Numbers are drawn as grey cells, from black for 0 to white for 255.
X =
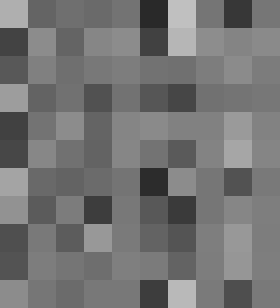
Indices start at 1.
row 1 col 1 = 175
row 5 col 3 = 140
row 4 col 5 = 114
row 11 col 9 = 78
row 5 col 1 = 65
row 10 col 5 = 127
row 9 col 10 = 125
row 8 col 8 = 118
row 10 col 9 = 150
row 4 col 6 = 86
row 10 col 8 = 125
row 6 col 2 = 135
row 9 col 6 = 99
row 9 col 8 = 126
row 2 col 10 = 138
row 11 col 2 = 118
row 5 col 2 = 115
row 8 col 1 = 146
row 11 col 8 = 122
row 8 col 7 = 58
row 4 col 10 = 119
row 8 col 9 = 134
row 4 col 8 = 113
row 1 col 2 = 100
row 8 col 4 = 61
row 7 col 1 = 164
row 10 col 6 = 123
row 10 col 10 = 126
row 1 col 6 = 41
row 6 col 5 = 134
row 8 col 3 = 124

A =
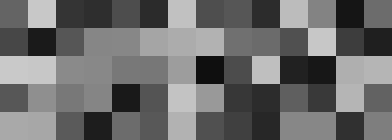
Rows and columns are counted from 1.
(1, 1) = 100
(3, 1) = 201
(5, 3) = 90
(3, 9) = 76
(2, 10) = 107
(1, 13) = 21
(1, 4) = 46
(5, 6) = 88
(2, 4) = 134
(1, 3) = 52
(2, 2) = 26
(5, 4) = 29
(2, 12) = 199
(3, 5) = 120
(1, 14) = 108
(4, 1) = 87
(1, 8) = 78
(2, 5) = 135
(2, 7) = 172
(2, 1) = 71

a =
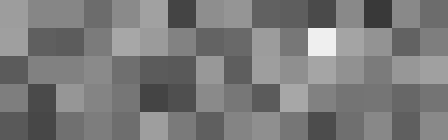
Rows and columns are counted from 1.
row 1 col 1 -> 157
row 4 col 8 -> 138
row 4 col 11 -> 167
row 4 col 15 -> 103
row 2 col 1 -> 159
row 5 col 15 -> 95
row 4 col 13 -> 116
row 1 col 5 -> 138
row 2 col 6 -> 155
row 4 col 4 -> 132
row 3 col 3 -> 129
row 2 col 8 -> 99
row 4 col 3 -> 150
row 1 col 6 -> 161
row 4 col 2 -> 74
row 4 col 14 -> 117
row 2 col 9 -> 105
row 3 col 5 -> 111
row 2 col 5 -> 167
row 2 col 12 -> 239
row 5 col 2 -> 71
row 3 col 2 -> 129
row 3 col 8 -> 152
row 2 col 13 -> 164
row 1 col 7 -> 68
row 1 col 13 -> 137

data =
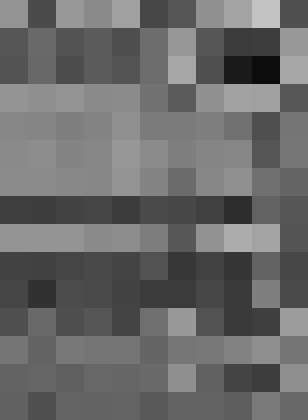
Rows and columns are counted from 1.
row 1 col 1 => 147
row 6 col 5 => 151
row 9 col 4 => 138
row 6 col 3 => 132
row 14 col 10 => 61
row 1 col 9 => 163
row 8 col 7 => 71
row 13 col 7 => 118
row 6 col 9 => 134
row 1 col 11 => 80
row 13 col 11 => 116
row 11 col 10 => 127
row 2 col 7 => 150
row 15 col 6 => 89
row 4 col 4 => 138
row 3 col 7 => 167
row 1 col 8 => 145
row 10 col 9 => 54
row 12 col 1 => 79
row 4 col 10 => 160
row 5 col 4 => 131
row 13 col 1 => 117
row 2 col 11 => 152
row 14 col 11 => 142
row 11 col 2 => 49
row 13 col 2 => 99
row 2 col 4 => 91
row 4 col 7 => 91
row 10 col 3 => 69
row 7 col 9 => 144
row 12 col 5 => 68
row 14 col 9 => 68
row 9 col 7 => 88
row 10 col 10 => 98
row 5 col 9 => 113
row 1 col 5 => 160
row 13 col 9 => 129
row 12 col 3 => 78

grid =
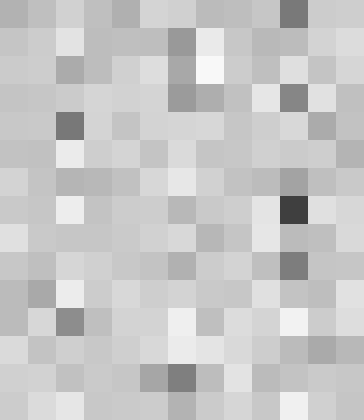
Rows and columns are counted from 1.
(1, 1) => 178
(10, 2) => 191
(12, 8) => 191
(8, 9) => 206
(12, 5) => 211
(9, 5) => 202
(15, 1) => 204
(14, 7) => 127
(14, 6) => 166
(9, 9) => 197
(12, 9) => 220
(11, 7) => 211
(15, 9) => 214
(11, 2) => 169
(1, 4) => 191
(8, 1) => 201
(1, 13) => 206
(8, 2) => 198
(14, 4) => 202
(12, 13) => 221
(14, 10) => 187
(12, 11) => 242
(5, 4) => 212
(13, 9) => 217
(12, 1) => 187
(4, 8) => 174
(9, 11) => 187
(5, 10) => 206
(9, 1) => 224
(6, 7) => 218
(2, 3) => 227
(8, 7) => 184

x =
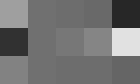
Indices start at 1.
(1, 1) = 159
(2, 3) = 119
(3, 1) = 130
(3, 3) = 109
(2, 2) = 112
